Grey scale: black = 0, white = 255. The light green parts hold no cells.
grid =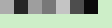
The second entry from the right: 77
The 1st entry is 172
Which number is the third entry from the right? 196

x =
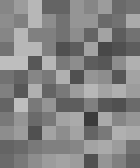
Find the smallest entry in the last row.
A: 80
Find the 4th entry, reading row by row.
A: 100
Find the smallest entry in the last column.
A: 93
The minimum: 59
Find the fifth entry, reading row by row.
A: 100
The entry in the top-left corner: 134
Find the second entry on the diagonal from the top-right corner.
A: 114
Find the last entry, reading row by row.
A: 100
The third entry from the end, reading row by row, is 149
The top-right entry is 114
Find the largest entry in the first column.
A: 190
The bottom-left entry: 106
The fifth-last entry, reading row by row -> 156
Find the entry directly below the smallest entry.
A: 100
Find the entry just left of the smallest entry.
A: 170
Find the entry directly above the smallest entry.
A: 128
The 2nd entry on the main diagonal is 128
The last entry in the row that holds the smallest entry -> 149
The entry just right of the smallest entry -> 170
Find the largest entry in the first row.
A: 183
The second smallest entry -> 72
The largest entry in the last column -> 176
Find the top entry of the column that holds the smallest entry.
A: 134

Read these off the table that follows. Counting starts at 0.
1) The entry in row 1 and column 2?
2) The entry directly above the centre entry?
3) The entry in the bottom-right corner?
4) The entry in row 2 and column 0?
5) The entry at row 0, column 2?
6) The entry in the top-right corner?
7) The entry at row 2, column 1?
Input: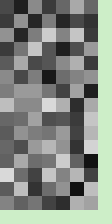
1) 38
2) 117
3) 162
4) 146
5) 138
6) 103
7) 38

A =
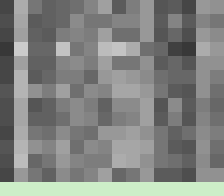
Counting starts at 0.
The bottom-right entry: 145
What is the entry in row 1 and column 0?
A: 78
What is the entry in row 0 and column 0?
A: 70
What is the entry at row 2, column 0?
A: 70
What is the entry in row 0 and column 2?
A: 118
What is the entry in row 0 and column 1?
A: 172
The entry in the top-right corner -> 145
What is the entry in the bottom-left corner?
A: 70
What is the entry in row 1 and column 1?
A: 166
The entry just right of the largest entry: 103
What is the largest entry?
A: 203
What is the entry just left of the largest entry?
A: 56
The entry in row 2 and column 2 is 97

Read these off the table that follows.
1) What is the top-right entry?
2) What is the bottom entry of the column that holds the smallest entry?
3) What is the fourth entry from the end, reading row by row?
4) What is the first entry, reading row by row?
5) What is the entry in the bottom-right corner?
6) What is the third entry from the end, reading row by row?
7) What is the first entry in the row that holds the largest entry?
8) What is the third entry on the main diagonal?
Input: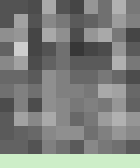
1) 120
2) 90
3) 136
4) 83
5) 90
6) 120
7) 98
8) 69
